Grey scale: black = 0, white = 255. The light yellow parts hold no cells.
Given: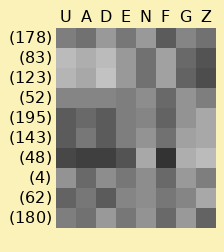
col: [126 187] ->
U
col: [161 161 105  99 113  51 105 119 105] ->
F
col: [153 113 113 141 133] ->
N
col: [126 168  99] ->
Z
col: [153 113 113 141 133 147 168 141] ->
N
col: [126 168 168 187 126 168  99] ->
Z
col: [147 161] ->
G

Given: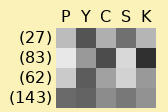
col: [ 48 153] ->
K
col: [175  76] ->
C
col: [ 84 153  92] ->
Y
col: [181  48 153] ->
K
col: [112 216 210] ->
S

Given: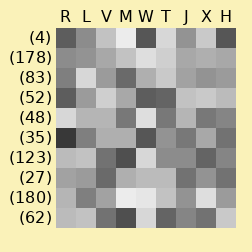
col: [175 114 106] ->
V
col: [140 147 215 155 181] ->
L
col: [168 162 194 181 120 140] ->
J
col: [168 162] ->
J

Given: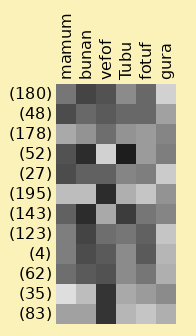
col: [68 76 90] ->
bunan
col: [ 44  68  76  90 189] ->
bunan
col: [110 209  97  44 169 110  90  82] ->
vefof
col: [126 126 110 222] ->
mamum
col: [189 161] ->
bunan
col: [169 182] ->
Tubu

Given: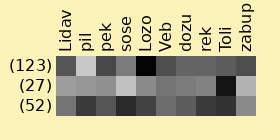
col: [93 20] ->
Toli
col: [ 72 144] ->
pek
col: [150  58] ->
pil
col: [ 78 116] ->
Veb
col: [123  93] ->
dozu
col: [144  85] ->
pek

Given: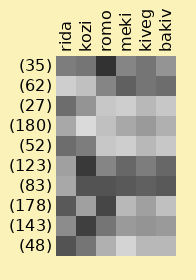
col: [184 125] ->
kiveg
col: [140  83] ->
rida
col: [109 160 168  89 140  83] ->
rida
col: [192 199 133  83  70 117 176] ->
romo
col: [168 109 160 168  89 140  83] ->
rida

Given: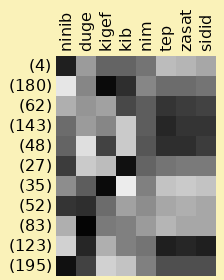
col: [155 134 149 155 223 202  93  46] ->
duge
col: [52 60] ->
sidid

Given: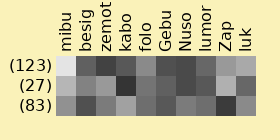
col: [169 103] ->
luk
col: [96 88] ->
Gebu
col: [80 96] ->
Gebu

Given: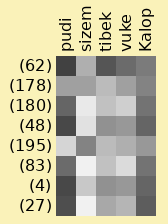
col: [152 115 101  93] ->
Kalop
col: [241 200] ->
sizem

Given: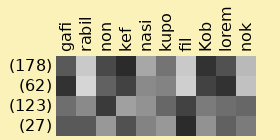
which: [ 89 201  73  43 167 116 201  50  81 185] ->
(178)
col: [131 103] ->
kupo
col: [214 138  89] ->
rabil
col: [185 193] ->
nok

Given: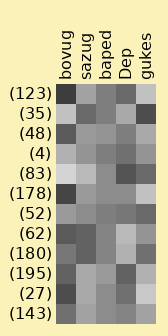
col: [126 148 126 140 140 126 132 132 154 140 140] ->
baped
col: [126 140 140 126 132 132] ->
baped
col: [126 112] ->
Dep

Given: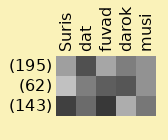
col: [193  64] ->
Suris
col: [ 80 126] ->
dat
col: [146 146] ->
musi
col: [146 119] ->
musi

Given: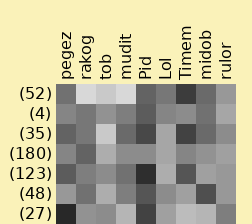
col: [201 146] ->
tob
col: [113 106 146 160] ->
midob
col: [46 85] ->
Pid
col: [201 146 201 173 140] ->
tob

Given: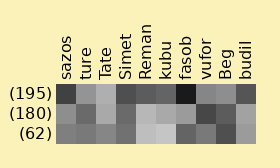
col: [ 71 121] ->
vufor
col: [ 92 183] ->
Reman
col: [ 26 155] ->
fasob
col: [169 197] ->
kubu

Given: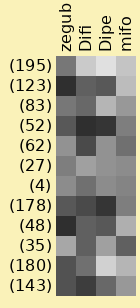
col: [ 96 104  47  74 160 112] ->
Difi
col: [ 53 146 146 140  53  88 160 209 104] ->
Dipe
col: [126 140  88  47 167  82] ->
zegub
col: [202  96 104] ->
Difi
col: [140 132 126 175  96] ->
mifo

